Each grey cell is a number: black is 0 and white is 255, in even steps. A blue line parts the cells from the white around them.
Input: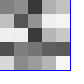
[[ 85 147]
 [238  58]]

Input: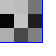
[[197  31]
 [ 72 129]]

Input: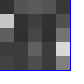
[[50 63]
 [48 70]]

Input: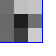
[[ 30 112]
 [ 62 204]]

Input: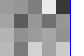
[[ 92 151]
 [145 155]]

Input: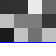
[[125 124]
 [194 114]]
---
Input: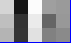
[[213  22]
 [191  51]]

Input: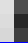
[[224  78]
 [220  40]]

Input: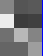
[[134  85]
 [236  60]]

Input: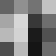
[[100 144]
 [166 215]]

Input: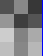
[[ 81 136]
 [150  62]]

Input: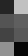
[[ 37 193]
 [ 84  95]]

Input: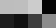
[[189 190]
 [ 30  17]]

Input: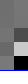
[[111 118]
 [112 117]]
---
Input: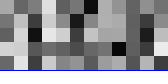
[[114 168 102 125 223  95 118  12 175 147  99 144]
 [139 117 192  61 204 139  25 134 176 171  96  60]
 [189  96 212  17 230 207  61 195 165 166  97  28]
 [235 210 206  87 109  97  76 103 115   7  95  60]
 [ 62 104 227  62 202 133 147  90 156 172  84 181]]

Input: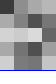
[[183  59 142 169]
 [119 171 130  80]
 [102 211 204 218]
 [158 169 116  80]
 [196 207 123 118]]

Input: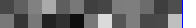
[[ 78  71  96 129 170  94 120  63  69 125 126 108  62]
 [191 120  53 120  34  48  14 120 218  85 126  72  73]]

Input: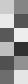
[[133 204]
 [ 85 233]
 [237  88]
 [ 49 191]
 [145  80]
 [229 109]]

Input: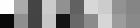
[[133 254 170  68 203 145  97 215 204 146]
 [137  10 143  67 198  20 104 139 214 156]]

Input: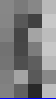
[[185 135 122 135]
 [200 134  88  65]
 [188 128  69 164]
 [199 114  71 124]
 [186 116  79  94]
 [136 127 164  89]
 [189 130  97  40]]

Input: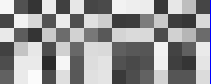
[[ 69 246  81  52 236  64 231  70  74 242 238 236  55 231 190]
 [218  69 242 215  83 236  78 224 205  59  61 124 201  60  54]
 [107 233  93  52 202 108 210 120  88 212 218 217  76 209 182]
 [234  65 196 231  78 208 104 219 217  95  88  86 242  67  96]
 [229  77 234 234  43 246  88 221 227  81  73  81 240  63  53]
 [219  97 234 251  76 222  88 224 228  58  77  98 210  85  85]]
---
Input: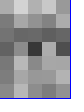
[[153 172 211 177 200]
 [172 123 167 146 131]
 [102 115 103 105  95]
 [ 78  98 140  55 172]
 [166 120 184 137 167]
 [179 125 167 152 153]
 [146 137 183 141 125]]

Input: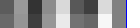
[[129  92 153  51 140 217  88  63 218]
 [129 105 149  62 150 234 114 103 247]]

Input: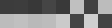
[[188  60  61  56  69  57 192  65]
 [ 67 188 192 185 188 202  68 207]]

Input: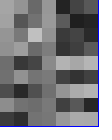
[[ 88 165 148 105 151  35  68]
 [ 36 162  86 114 153  91  31]
 [ 42 149 121 192 146  58  68]
 [ 90 145 158 107 125  51  63]
 [181 110  56  69 138 179 167]
 [ 65 112 146 116 122  65  51]
 [179  77  41  80 112 148 171]
 [ 38 141 114 109 121  64  88]
 [169  60  46 115 119 152 170]]

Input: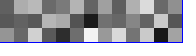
[[144  96 173 185 106 122 180 100 160  94 176 219 105]
 [ 86  88  98  88 182 170  83  27 113 103 134  99 202]
 [163 149 104 209  90  45 110 243 153 217 116 202  23]]

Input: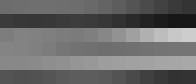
[[ 52 109 110 111 111 110 109 105 100  93  84  75  66  58]
 [ 23  59  56  55  56  59  61  59  55  49  42  34  28  23]
 [205 125 130 129 127 124 123 127 135 146 160 176 189 200]
 [117 132 131 128 124 118 114 112 110 111 112 114 116 117]
 [168 136 136 138 142 144 149 152 157 159 161 162 165 166]
 [ 51  84  81  82  85  90  93  93  90  83  74  64  56  50]]

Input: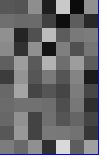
[[145  87  84 142  30 201  11]
 [ 40 111 106 107  64  14  93]
 [124 144  36  80 188  92 121]
 [117 138  49 144  19 127  80]
 [ 92  95 157  90 178 110 157]
 [ 27  60 148  86 122  85 132]
 [ 70 104 165  69  85  69 124]
 [ 46 107 113 113 110  78 119]
 [ 68 103 145  67 112  85 101]
 [ 54  87 152  67 121 120 114]
 [160 124 105 144  47 217  93]]
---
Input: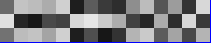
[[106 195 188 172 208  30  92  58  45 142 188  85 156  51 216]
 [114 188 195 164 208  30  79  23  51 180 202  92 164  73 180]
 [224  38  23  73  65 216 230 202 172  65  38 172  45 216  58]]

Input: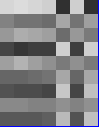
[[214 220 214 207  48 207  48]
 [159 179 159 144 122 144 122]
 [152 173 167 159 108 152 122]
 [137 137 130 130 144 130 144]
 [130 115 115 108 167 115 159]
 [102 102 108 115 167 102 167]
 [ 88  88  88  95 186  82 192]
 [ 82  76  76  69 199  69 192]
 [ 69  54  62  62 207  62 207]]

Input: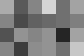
[[ 82 147 133 147  37 163]
 [171  89 133 213 112 163]
 [133  74  97 105 112 127]
 [133  61 141 147 112 199]]

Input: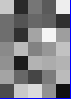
[[ 76 201 219 145  15]
 [138 187 130 151 194]
 [164 103  69 124 187]
 [110  84 103  96  48]
 [110  48 164 245 158]
 [201  41 118  90 238]
 [145  27 179 172 179]]

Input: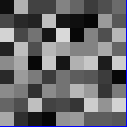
[[ 34 191  79 183 161 131 131 169 101]
 [ 15 177  66  66 131 101  60  79 107]
 [139 169   7 199  21 177 199  28 205]
 [ 41 155 123  60 115  93  87  60   7]
 [139 123  47 139 115 183 155  53 123]
 [101  79 191  66  72  53 205 147 211]
 [211  72 115  21 217   7 131  79 183]
 [169  47  21   7 147 155  93  93  87]
 [ 72  41  34 191  21  15   7 155  87]]

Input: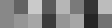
[[136 150 166  59 150 166  37 114]
 [136  99 202  91 182 122  52 188]]

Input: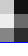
[[237 106]
 [133  45]
 [204  18]]

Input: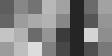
[[156 190 220 128  71  37  78 121]
 [196 178 107 149  59  37 212 142]
 [101 156 170 178 135  37  86 149]
 [ 94 135 115 184 162  37 107 162]]
